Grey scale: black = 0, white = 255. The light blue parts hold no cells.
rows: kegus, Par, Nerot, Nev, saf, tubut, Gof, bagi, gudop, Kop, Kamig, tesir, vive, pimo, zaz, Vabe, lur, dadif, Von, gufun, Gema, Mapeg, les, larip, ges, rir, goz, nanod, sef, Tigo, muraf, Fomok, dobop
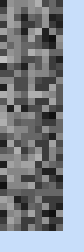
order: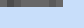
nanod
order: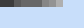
Mapeg
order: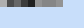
kegus
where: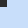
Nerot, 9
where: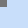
lur, 3

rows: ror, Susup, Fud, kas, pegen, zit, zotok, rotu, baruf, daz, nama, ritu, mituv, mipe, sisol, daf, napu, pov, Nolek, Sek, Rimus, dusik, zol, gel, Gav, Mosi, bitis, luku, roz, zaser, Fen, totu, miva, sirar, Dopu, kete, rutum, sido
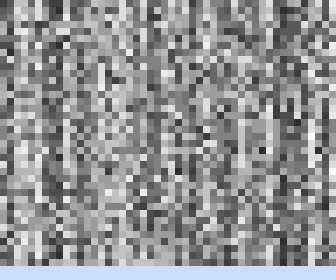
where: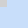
Gav, 25
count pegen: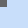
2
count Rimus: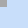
4
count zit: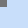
9
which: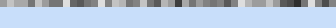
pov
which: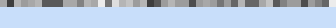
mituv

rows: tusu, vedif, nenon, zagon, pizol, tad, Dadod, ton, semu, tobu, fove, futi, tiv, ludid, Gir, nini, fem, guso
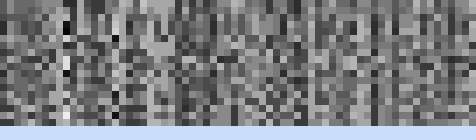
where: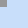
guso, 24
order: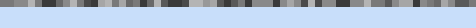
guso

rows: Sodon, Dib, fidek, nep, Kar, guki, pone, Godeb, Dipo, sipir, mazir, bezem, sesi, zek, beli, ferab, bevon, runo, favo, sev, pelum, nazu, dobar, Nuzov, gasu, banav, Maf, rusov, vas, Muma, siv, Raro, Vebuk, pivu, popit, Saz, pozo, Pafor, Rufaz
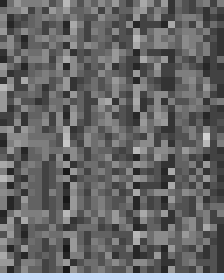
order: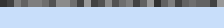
zek
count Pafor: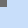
7
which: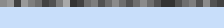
favo
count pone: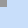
1
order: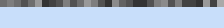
Raro

